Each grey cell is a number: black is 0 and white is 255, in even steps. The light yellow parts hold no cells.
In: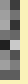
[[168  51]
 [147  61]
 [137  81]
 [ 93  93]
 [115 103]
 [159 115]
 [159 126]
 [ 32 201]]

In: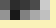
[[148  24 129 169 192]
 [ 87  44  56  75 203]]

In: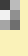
[[165 111]
 [241 144]
 [ 60 187]]

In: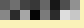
[[135  43 166   5 123  43 221 199]
 [ 90 111  66  55 102  23  78 145]]

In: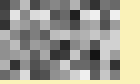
[[178  50 144  81 105 135 209 105 105  81 178  50]
 [ 60 117 188  72 117 135 117 178  93  50 117 105]
 [188 135  93 126  93 188 198 168 178 198 168 209]
 [105 144 218  72  81 144 156 209 239  93 198 126]
 [144 156 168  93 168  50  60 198  93  20 209 156]
 [ 50 178 156 126 178 126 117  72 156 168  81 156]
 [144 188 105 156 144 105  40 135 168  81 209 209]
 [ 72 227 135 218 227  81 105  31 218 239  93 239]]

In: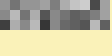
[[149 116 149 149 161 126 173 196 205  74 161]
 [ 63 173 137 185  54 137 105  96  85 185  96]
 [137 185 116 173  85 137 116  96 105 126 161]]

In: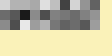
[[139  78 232 157 179 119  98 108  88 157]
 [108  88  26 139  78 129 119 108 129 148]
 [212 179 179 169 223 191  66 212 148  98]]

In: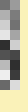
[[186  47]
 [238  59]
 [ 82  71]
 [207 114]
 [176 124]
 [114 155]
 [229 165]
 [ 47 207]
 [105 219]]

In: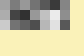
[[173  68  49 152 193 235 142]
 [203 115  97  78 183 225  88]
 [163 124 152 115  88  58 133]]
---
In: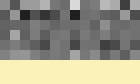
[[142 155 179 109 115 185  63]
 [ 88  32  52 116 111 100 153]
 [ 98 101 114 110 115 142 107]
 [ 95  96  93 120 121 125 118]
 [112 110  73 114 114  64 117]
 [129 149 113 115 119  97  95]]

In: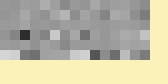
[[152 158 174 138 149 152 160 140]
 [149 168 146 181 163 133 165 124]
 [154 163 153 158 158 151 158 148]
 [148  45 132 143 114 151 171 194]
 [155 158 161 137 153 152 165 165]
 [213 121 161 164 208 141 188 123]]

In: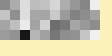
[[138 221 194 173 134]
 [196 222 165 155 141]
 [165 235 210 119 153]
 [155  22 161 142 197]]

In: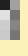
[[ 32]
 [224]
 [205]
 [202]]

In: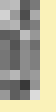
[[182  93]
 [210  77]
 [172 104]
 [ 93 189]
 [123 138]
 [118 140]
 [118 140]
 [161 139]
 [100  56]
 [152 114]]

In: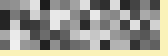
[[138 174  28 121 222  47  38 129]
 [ 35  76 122 229  87 147 207 170]
 [ 37  52  94 128  41 110  59  63]
 [169 198 108  96 218 217 137  87]
 [100 151  33  75 116  42 181 112]]
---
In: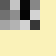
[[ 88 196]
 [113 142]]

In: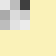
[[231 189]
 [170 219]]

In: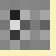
[[132 129]
 [151  31]]

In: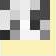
[[ 74 226]
 [226 207]]

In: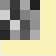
[[138  57]
 [207  51]]

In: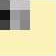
[[110 199]
 [ 17 155]]

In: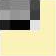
[[127 135]
 [165 148]]

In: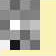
[[153 102]
 [137 143]]
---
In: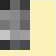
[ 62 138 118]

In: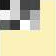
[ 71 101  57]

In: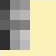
[151 171  95]

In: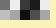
[237  78]

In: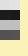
[227  28]

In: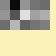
[108 161 100]
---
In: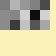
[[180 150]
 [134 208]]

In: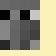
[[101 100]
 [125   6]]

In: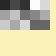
[[ 71  50]
 [194 115]]

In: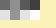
[[144  89]
 [149 228]]

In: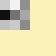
[[242 143]
 [115 167]]

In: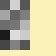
[[209  86]
 [101 126]]

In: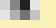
[[133  33]
 [176 116]]

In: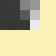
[[ 58 132]
 [ 57  88]]
